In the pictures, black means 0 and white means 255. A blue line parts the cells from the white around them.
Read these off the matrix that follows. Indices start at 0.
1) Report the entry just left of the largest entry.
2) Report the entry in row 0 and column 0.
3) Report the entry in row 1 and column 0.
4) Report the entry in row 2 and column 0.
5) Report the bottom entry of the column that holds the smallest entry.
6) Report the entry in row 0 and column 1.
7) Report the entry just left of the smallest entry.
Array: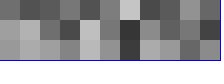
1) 125
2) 111
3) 159
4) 153
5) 60
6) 82
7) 119

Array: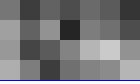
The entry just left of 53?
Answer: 91
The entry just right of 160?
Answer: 98
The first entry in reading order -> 118
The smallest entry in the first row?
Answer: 53
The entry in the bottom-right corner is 181
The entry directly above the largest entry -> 112
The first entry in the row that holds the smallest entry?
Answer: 160
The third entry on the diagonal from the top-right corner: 181

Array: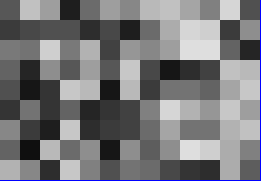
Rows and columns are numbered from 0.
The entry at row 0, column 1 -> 193
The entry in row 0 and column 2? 158
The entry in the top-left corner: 87
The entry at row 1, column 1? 72
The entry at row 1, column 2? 80
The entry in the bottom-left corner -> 178
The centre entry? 185
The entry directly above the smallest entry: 59
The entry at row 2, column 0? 121
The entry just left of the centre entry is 22
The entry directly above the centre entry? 199
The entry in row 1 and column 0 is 59
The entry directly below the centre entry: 65
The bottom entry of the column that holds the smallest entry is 135
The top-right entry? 80
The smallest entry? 15
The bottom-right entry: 93
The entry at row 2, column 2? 207
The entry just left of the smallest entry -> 99

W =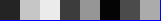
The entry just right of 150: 4
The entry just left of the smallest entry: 150
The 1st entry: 36

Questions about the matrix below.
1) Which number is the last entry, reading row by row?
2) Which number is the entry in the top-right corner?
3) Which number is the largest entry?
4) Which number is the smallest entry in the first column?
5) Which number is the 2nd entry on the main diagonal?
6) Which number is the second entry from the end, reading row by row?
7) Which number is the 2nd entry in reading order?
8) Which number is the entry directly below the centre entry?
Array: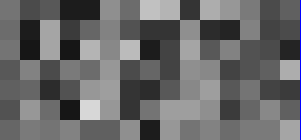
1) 165
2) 96
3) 215
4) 82
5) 28
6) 122
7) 75
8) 44

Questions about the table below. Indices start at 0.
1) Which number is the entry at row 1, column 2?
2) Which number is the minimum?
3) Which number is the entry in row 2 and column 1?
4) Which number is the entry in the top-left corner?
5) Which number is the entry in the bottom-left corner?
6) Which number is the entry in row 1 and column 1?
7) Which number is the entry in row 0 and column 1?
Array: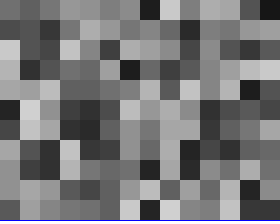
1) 55
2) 22
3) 83
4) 112
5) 89
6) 83
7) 96

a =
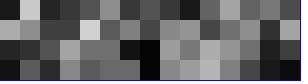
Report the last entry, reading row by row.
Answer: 12
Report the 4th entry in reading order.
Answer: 56
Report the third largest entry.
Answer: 180
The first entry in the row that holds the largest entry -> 172
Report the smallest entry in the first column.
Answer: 18
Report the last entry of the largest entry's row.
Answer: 164
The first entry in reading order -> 25
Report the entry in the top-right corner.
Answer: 76
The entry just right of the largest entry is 91
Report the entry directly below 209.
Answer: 112
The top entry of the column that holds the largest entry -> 83
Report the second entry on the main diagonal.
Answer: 142

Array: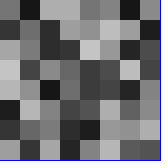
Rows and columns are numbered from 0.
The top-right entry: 138
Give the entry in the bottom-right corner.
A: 83
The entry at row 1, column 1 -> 110
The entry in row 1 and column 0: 53
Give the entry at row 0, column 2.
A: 174
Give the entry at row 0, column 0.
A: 117
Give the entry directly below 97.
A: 145
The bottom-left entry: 158
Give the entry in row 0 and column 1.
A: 22
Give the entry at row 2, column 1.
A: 123

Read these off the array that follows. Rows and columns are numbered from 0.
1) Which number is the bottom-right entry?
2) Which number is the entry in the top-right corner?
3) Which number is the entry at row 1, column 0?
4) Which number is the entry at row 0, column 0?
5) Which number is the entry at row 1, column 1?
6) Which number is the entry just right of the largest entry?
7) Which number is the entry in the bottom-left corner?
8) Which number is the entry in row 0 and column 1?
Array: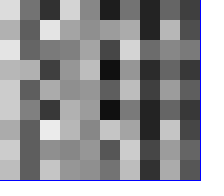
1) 86
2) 63
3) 177
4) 220
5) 94
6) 183
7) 189
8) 115

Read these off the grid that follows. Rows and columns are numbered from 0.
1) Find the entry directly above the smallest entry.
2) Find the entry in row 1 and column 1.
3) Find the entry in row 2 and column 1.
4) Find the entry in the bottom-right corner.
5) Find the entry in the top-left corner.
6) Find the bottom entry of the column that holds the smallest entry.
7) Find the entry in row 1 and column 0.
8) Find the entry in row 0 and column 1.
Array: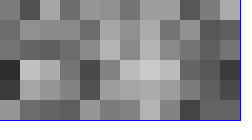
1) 116
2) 144
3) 100
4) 100
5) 124
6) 150
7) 108
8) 80

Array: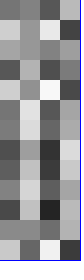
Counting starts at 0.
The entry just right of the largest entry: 73
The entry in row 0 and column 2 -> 87
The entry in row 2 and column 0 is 165
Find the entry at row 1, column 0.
207
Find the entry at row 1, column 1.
151
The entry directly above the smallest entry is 94
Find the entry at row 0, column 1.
130
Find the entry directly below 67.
158
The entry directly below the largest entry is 87
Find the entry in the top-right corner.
186
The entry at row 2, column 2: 130
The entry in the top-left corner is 117
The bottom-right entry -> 59
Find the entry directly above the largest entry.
79
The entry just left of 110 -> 138
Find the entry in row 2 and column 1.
151

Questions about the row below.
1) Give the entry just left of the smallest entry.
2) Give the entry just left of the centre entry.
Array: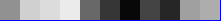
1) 54
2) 104

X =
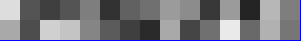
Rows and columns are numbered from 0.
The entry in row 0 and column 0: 221
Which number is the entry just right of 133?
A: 91
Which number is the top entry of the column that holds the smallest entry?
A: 36
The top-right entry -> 126
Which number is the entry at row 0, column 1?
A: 84
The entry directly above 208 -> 63
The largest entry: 234
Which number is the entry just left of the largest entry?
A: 112
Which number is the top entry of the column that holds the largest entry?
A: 155
